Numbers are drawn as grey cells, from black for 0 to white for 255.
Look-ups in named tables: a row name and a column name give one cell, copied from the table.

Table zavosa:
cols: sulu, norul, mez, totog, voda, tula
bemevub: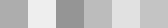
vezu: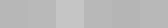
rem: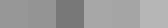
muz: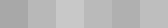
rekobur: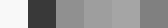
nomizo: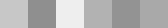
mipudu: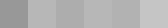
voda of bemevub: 225
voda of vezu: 181
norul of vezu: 185
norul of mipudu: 183
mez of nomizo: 238
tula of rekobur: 128
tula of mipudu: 197
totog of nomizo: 178
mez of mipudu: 173
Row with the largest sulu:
rekobur

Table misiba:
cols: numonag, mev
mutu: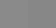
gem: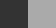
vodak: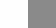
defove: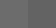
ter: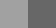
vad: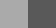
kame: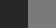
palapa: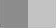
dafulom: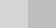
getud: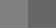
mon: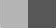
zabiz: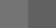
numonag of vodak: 254
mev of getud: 103
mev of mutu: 135
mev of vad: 89
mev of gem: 170
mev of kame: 122
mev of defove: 99
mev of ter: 103
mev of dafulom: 190
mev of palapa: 194
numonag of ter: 161
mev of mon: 87
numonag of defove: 108
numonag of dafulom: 213
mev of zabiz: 98
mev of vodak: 138
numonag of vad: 170
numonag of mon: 181
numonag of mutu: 138
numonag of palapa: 141
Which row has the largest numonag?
vodak

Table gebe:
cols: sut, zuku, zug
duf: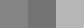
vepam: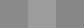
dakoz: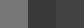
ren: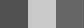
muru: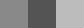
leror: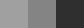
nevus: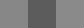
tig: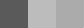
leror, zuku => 132
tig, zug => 171
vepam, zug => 136
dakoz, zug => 67
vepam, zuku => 156
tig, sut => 90
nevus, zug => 138
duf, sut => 132
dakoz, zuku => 58
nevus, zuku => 92
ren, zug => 102
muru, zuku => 84
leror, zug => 47
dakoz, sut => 119
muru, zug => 188
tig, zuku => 188
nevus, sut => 135
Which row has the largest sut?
leror

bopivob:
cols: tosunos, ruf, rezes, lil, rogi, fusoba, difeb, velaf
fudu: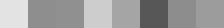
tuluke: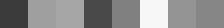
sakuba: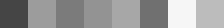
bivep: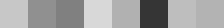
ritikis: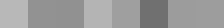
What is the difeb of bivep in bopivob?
190
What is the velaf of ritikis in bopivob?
157
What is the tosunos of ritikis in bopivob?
184
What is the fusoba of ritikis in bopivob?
112
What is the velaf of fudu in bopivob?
156
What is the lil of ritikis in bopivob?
180
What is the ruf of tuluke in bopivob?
159
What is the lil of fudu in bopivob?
205
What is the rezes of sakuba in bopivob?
123
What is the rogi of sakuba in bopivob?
167
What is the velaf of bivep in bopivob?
179
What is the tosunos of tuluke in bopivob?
59
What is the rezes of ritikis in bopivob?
145
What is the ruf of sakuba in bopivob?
156

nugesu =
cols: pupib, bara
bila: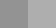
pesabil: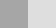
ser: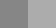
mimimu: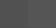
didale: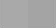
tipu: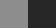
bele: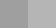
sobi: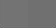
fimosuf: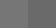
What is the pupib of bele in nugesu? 159
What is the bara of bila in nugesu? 174
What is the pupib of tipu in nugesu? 141
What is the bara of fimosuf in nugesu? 106
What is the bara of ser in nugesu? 172
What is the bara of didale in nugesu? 164
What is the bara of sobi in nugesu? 112
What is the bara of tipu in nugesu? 39
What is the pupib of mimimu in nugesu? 81
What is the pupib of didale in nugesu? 169
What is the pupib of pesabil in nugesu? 166
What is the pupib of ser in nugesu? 134
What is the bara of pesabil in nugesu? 222
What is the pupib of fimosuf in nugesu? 118
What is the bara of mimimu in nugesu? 85
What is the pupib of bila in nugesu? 147
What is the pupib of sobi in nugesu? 115
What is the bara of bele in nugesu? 181

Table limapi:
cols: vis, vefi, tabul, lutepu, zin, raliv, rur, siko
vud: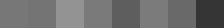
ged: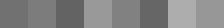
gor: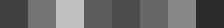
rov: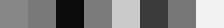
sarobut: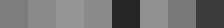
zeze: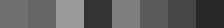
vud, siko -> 53
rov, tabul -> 11
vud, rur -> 105
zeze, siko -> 41
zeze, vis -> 111
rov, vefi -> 121
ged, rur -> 173
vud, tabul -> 147
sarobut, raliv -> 144
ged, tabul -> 99
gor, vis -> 65

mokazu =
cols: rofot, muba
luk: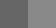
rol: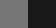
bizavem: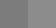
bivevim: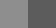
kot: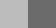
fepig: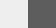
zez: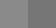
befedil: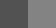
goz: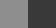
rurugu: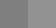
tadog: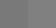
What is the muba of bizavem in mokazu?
140
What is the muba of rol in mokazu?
24
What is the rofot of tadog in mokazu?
121
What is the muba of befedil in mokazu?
131
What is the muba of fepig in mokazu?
93
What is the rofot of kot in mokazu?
188
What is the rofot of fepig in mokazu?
238
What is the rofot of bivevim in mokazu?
142
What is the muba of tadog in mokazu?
128
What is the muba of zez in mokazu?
118
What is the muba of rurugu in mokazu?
146
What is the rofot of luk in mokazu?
102
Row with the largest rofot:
fepig

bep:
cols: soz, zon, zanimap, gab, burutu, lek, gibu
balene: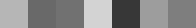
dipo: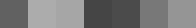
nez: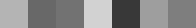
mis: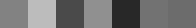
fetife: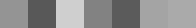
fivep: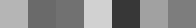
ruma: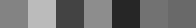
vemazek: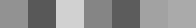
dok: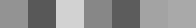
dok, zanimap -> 210
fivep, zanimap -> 113
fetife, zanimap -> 207
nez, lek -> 158
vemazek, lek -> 162
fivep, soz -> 181
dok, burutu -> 92
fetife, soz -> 148

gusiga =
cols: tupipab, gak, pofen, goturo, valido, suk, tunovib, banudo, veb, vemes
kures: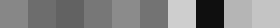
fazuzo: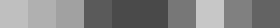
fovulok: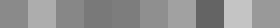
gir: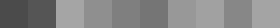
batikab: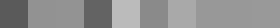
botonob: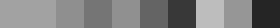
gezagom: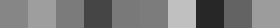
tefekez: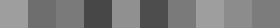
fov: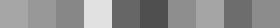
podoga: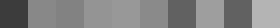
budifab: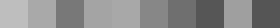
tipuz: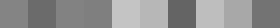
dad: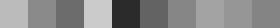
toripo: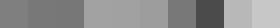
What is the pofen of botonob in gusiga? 143
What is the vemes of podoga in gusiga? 180
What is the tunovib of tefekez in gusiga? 122
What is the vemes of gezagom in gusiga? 156
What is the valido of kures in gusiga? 139
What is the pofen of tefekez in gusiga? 122
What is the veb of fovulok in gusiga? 196
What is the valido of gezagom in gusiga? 121
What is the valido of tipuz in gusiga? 196
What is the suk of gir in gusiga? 117
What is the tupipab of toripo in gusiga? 127
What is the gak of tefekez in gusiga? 110
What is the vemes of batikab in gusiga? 153
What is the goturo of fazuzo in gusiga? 90

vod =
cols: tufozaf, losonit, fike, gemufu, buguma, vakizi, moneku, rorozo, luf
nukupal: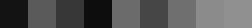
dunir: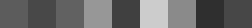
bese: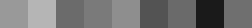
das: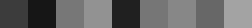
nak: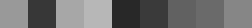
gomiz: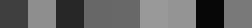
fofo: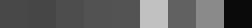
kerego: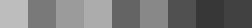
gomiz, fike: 39
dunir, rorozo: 47
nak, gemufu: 183
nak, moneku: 97
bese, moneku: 106
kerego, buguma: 100
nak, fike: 167
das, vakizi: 118
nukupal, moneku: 111
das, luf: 163
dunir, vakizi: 204
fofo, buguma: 83
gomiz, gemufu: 103
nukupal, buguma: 107
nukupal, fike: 55
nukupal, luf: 144
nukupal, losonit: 90
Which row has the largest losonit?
bese

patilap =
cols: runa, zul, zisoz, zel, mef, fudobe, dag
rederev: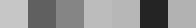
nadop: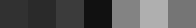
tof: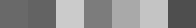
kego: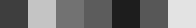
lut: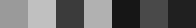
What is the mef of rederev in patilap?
183
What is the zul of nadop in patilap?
42
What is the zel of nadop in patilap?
17
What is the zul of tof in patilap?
99
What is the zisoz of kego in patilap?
114
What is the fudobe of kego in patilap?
87
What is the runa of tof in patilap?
105
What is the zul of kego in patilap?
196
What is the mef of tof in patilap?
169
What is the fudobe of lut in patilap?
73
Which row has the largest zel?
rederev

